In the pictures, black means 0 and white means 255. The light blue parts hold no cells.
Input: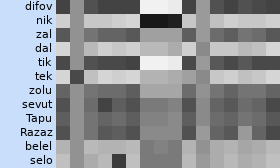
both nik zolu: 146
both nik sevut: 146
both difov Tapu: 146
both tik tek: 73

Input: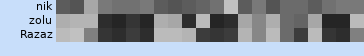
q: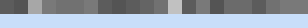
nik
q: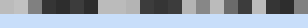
Razaz
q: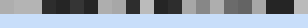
zolu

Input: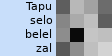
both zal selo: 191
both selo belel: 191
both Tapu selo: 94
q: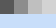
zal
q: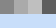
selo

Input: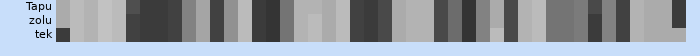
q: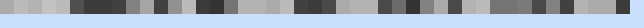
Tapu
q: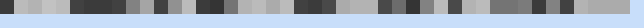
tek

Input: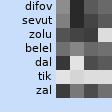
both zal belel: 112
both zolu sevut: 68
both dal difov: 90
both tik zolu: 221

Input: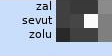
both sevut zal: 64
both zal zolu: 64
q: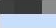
zal
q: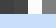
sevut

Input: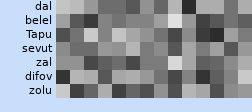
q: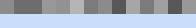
sevut
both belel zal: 95
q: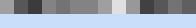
belel
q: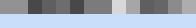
zal

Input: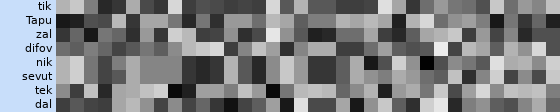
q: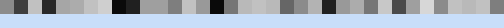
tek
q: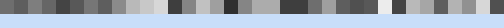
difov
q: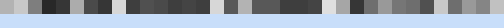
tik
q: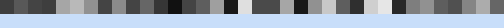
dal
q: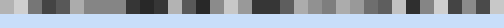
sevut
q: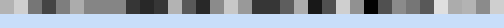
nik

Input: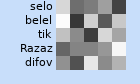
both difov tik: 139
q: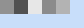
difov

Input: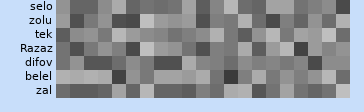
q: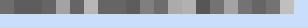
zal
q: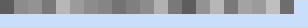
tek
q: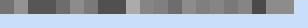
difov
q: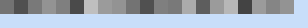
Razaz
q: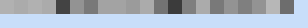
belel

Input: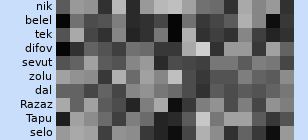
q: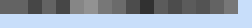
dal
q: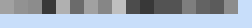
zolu
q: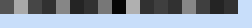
tek
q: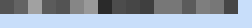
sevut
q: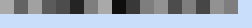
Razaz

